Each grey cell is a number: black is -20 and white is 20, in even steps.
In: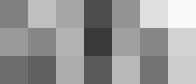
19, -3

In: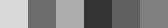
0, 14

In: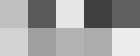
-5, 13

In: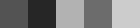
12, -7

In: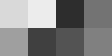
-2, 5

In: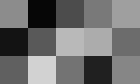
5, -5
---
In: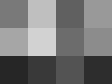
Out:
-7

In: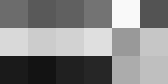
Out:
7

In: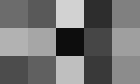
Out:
-11

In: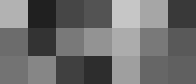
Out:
-4

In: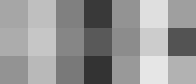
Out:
16

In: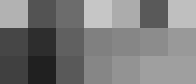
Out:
5
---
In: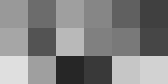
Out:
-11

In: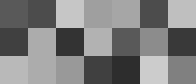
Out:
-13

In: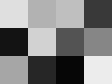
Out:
-14

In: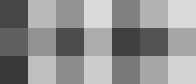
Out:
-1

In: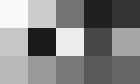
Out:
-1

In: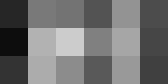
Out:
-6
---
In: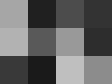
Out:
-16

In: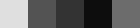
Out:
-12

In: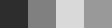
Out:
0

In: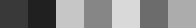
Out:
14

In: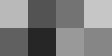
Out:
-14

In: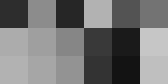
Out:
-12

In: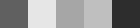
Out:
6
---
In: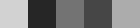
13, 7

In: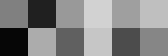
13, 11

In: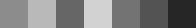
13, 9

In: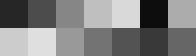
15, 14

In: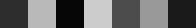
12, 9

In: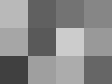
12, 9

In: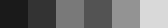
14, 3

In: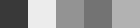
17, 8

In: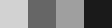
13, 5
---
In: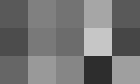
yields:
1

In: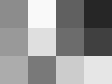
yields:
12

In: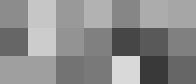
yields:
-2

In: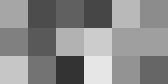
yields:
-12

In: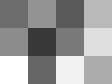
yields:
18

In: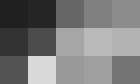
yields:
4

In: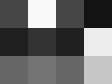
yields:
-4
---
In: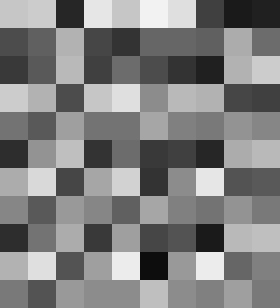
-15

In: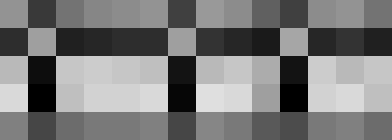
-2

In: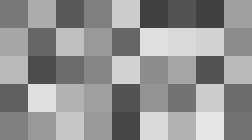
5

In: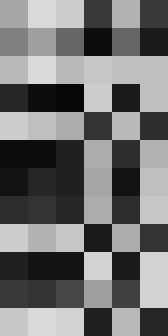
-11

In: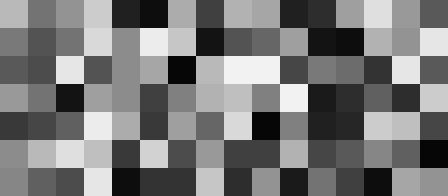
-6
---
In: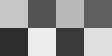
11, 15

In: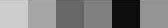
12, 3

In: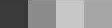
-11, 6

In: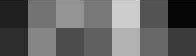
-15, -11

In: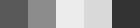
-6, -12

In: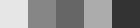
16, -12

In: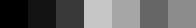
-20, 2

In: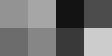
3, 12

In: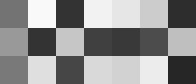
-2, -14

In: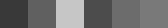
-11, -1
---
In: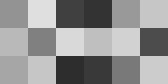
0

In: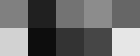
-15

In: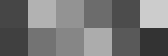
8

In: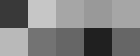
11

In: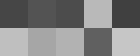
-7

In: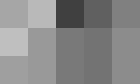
4

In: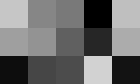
3

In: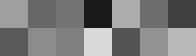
-4
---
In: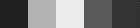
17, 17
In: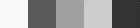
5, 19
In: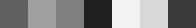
-15, 18
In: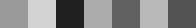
7, 13
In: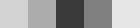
-11, 16
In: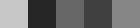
-4, 11
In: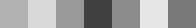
-10, 16
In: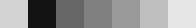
0, 16
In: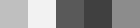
-6, 18
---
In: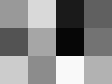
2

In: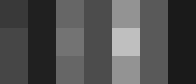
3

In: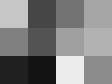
-17

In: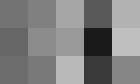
9

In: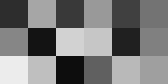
-5

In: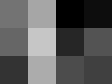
7
